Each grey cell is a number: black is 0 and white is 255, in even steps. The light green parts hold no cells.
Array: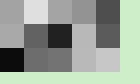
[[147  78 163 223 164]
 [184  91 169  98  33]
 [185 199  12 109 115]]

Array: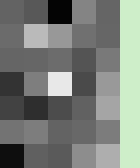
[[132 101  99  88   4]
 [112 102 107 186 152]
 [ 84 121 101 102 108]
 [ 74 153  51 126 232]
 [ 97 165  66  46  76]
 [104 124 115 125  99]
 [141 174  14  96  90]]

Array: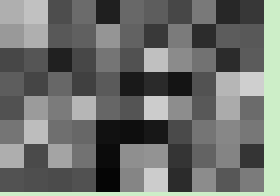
[[ 39  55 175 193  77 107  31 104  93  71 121]
 [ 92  88 153 175  88  96 149  98  57 123  44]
 [ 43  91  71  85  32  71 117  81 192 139 114]
 [182 207  93  69 103  64  90  25  42  20  82]
 [171 107  81 155 123 182 102  84 204 141  88]
 [135 119 117 189 111 103  17  14  23  74 117]
 [132  52 174  74 164 114  11 143 147  52  99]
 [ 87 123  82  78  75  81   5 133 204  43 140]]

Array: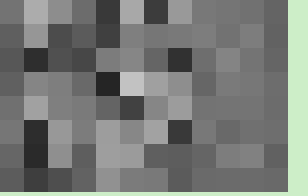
[[113 100 115 172 141 108  57 168  60 153 120 117]
 [125  98  95 150  76  91  64 127 118 121 125 114]
 [116 101  87  46  80  71 124 134 101  49 110 132]
 [119 109  96 133 126 105  37 194 160 142 102 122]
 [116 108 112 161 127 122 100  65 134 156 115 116]
 [112 110 118  45 152 124 157 135 162  57 120 105]
 [129  97 102  42 143  94 158 155  95  93 101 125]
 [107 105  92  62  78  98 145 123 121  91 106 107]]

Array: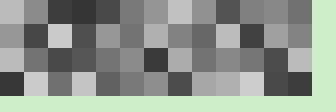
[[135 113 186 139  60  53  73 120 149 193 145  83 128]
 [159 131 150  71 201  78 151 115 176 130 102 188  65]
 [ 76 186 186 115  72  86 116 138  57 172 114 136 117]
 [ 73  60  55 203 111 195  96 121 142  76 167 176 205]]

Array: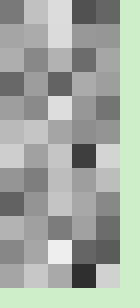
[[ 81 101 121 193 220]
 [152 150 165 171 219]
 [108 166 174 136 178]
 [171 158 104 157  99]
 [151 116 158 138 221]
 [142 148 186 197 165]
 [ 62 212 206 161 197]
 [158 189 149 126 189]
 [168 136  98 148 196]
 [161 108 179 160 124]
 [101  91 135 166 238]
 [ 47 209 165 199 169]]

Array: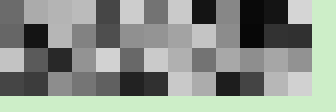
[[ 20 213 107 171 180 187  70 205 115 202  20 135   9]
 [ 50  48 102  20 182 130  78 144 148 163 196 140   7]
 [166 146 195  90  40 147 210 104 202 176 115 168 142]
 [183 209  69  60 141 117  96  34  48 201 172  29  68]]

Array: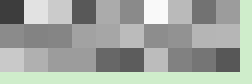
[[114 155  61 225 203  88 171 138 249 185]
 [180 182 139 131 133 162 166 187 141 146]
 [117  87 200 176 155 156 103  92 188 129]]
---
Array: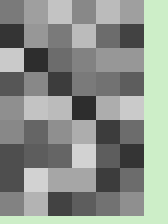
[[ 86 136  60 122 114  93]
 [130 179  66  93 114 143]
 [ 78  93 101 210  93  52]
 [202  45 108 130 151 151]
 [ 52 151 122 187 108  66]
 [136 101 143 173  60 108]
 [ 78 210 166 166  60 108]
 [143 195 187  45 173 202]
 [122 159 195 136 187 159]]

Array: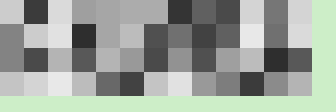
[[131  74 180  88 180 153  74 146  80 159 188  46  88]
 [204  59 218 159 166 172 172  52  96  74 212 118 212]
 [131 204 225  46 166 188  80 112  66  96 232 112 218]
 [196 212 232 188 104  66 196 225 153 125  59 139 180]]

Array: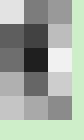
[[197 169 139]
 [227 124 153]
 [ 94  66 189]
 [176 102 205]
 [110  31 241]]

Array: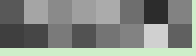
[[ 63  70 122  82 116 130 208  96]
 [ 88 165 138 159 171 110  44 130]]

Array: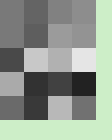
[[170  50  65  34]
 [121 100 129 141]
 [121  94 155 147]
 [ 73 200 177 229]
 [106  57 184 113]]

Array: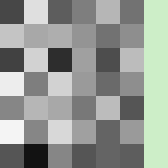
[[ 65 210  45 160  77 188]
 [ 71 223  93 126 182 114]
 [ 85  18 134  85 100  93]
 [134 182 168 120 188  85]
 [196 168 174 148 114 142]
 [237 126 210 154 106 142]
 [244 134 216 160 100 154]]

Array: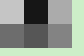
[[109  86 131]
 [197  22 171]]
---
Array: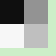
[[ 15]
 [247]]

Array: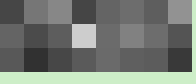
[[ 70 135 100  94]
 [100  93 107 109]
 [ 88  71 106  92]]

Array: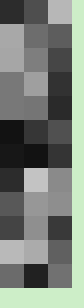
[[ 44 183]
 [168  93]
 [166  70]
 [120  50]
 [120  42]
 [ 18  80]
 [ 23  52]
 [ 44 138]
 [ 88 142]
 [ 68  57]
 [185  96]
 [107 113]]

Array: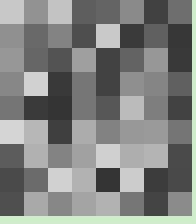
[[200 194 101  65]
 [145 132 201  95]
 [151  83  67 150]
 [135  56  66 133]
 [117  51  87 126]
 [212  63 130 154]
 [ 93 131 208 180]
 [ 75 210  52  59]
 [ 79 134 178  68]]

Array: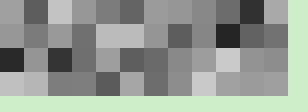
[[160 195 124 155 136  49]
 [151 153 187 149 134  98]
 [ 41  52 158 106 157 147]
 [192 125  91 109 201 155]]

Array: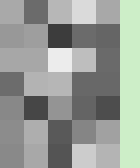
[[169 183 168]
 [152  60 101]
 [167 236 106]
 [108 182 104]
 [136 148  77]
 [140  89 161]
 [137  84 180]]
